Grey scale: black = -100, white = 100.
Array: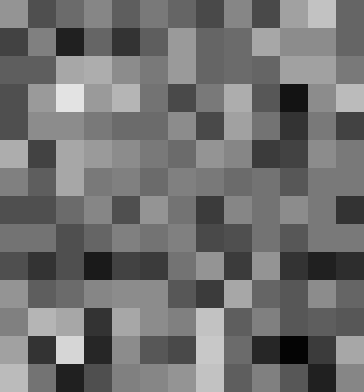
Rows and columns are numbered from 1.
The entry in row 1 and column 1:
16
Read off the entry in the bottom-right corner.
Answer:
5
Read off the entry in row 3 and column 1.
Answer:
-26
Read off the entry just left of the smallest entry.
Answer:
-70
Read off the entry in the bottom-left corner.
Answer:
47
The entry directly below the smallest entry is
-32
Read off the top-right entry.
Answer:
-21
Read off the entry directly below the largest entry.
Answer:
10
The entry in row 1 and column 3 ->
-16
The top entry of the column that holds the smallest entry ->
26
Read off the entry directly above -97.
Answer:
-32
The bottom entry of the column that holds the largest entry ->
-75
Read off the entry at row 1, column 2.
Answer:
-38
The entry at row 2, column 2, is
0
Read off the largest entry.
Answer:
78
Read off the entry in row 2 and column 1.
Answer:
-48
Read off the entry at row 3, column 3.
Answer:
31
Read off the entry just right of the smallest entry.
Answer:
-54
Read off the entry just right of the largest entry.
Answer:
21

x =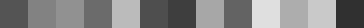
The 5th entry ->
47
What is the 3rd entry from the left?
14
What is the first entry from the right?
-62
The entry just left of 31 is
-51

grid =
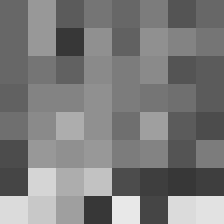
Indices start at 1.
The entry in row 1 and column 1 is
-19
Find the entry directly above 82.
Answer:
-40
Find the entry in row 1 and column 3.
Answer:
-29
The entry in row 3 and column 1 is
-19
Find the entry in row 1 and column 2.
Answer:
19
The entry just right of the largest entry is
-46
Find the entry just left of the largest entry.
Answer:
-57
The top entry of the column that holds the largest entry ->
-19
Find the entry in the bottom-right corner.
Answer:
77
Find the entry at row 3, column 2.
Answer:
-8
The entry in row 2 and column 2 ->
19
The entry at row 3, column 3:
-24
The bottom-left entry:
72
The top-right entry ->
-19
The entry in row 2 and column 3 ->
-57
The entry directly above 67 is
19

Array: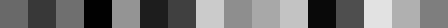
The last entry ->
-1
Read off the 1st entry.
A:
-18
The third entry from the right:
77
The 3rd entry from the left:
-13
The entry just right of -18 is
-56

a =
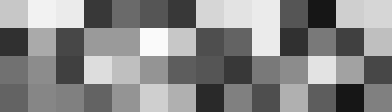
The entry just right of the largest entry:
56
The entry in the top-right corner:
68
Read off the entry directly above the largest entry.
-33
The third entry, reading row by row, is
84
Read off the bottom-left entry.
-22
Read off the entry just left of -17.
-56
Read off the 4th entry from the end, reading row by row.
38
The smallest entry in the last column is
-44
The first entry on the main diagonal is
56
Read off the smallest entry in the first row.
-83
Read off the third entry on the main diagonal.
-50
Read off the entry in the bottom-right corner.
0
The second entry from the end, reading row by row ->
-83
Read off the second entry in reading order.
90
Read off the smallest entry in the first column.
-62

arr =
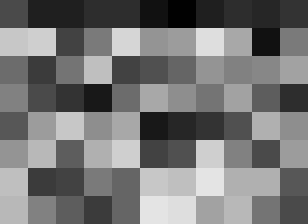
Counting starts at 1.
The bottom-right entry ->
-42
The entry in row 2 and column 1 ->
56
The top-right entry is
-60
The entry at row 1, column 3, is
-76
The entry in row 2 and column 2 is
62
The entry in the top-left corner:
-42
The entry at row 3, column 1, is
-15
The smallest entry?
-99
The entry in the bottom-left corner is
44
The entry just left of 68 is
-4
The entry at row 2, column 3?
-48
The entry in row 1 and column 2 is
-76
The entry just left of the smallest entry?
-87
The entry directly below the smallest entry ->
22
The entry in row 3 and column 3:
-9

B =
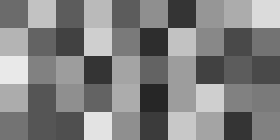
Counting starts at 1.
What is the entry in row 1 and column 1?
-16
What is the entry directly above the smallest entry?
-22
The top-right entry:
72
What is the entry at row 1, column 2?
52
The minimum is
-70
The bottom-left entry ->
-10
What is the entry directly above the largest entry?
41
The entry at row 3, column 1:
83
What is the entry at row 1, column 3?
-28
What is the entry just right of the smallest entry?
23
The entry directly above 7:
18
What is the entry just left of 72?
35
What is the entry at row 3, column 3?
23
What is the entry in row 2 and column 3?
-49
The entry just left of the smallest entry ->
35
